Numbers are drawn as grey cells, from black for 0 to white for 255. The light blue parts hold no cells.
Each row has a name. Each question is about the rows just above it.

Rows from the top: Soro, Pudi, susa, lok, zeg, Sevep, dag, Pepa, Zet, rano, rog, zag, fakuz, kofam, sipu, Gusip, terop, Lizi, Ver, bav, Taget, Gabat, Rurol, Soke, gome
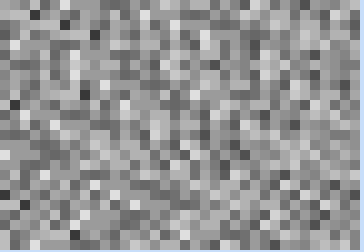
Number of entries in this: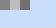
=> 3
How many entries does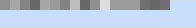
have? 17
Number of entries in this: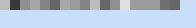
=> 18

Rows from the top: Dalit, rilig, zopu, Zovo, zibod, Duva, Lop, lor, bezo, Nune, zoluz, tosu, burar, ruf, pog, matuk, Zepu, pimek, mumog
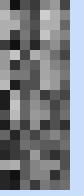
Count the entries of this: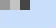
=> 3
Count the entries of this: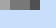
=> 4
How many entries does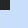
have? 1
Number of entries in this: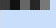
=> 5

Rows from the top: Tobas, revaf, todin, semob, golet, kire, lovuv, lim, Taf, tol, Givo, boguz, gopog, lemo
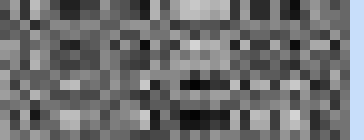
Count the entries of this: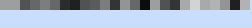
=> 25
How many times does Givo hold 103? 7
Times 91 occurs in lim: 8
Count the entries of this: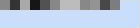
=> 12
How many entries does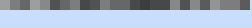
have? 25
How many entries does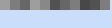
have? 11
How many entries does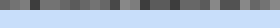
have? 28

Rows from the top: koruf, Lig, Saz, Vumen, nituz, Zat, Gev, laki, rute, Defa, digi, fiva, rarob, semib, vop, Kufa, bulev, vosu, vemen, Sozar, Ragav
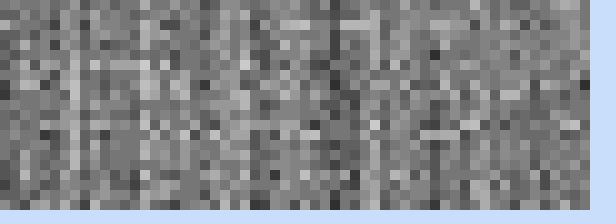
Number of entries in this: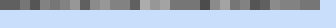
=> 32
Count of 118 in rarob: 14
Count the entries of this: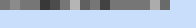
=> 17
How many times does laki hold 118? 22
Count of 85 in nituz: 1
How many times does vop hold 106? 6

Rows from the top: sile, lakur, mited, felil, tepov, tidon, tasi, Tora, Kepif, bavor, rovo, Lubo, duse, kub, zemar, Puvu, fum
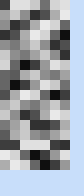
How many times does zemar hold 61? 3
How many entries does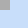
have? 1
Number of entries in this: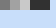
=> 5
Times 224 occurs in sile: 3
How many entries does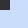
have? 1

